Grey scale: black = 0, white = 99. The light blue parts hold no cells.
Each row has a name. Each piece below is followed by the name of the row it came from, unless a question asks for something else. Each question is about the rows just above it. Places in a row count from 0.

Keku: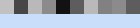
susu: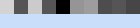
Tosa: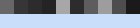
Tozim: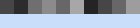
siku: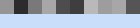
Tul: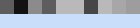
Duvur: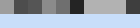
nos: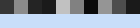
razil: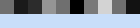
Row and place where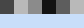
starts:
Keku, 1
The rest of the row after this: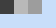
[65 33]
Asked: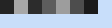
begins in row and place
Tosa, 3
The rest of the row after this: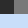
[65 30 24 72 61 65 33]
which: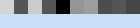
susu
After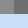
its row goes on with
[14 69 69 69 24]
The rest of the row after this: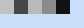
[36 72 50 54 36]

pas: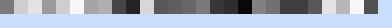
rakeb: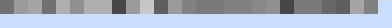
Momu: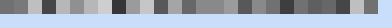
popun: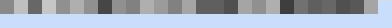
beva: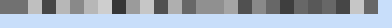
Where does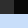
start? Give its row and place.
pas, 16
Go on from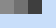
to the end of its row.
[44 37 40 27 74 44]
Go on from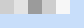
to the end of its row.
[64 68 27 14 84 34 37 40 47 21 18  3 50 44 24 24 34 88 71 96 31]
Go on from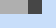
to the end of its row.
[60 77 37 60 50 47 47 50 50 53 56 27 47 47 40 37 64 50]
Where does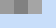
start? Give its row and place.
popun, 11
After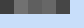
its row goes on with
[74 44]
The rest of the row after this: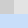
[60 80 96 64 68 27 14 84 34 37 40 47 21 18  3 50 44 24 24 34 88 71 96 31]

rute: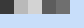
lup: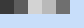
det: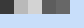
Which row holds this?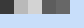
det
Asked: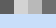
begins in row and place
lup, 1
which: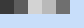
lup
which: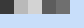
rute

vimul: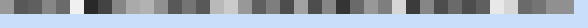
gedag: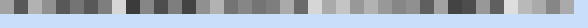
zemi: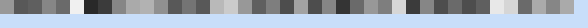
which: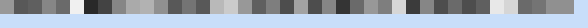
vimul
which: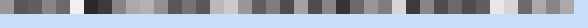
zemi
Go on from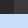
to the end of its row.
[52 66 69 56 34 45 34 72 79 59 37 49 30 63 30 52 20 41 59 49 83 23 52 30
 41 30 37 90 83 41 66 52 66]
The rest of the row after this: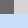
[66 76 59 69 59 52 56 37 63 26 30 59 37 86 72 66 52 66]
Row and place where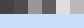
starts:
gedag, 32

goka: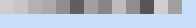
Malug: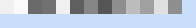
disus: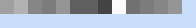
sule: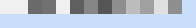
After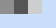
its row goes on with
[62]
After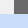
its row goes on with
[44 93 37 52 33 55 73 62 87 55]
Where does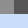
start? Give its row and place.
goka, 9
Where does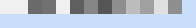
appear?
sule
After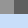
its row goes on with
[37 26 97 44 48 52 58]

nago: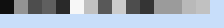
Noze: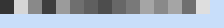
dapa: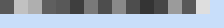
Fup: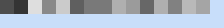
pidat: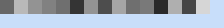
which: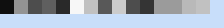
nago
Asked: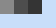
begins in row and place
dapa, 8

